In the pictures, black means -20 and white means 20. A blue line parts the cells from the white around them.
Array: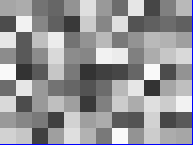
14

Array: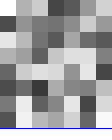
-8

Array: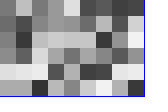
2

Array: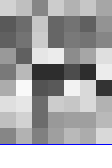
15

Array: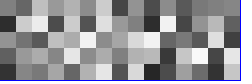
3

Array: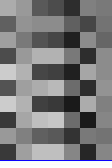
-11

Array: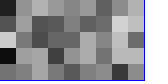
12

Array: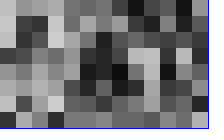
7
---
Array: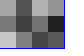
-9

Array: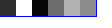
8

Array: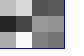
0

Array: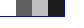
10

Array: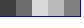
9

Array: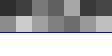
4

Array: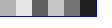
-2

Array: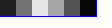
-7

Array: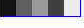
-10

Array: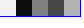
-9
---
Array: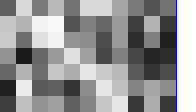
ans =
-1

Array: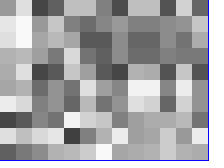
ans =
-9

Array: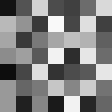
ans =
13

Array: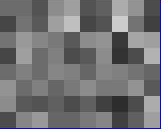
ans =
-7

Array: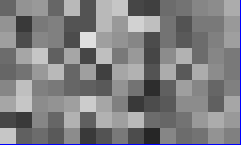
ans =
4

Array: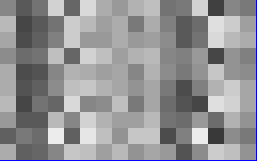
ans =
-2
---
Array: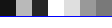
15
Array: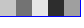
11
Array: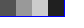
4
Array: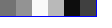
9
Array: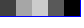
6
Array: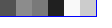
12
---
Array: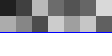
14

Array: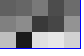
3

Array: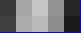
-14

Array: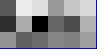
8

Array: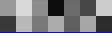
12

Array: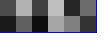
-3

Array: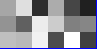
1

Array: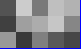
1

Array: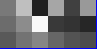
-14

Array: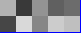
-3
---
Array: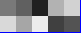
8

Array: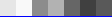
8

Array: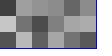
2

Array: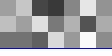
-11

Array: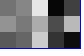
-19

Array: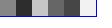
-4

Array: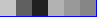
8
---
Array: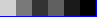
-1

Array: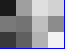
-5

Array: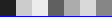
12

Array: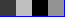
10

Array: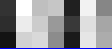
13

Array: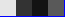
-12

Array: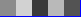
13

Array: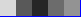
-6
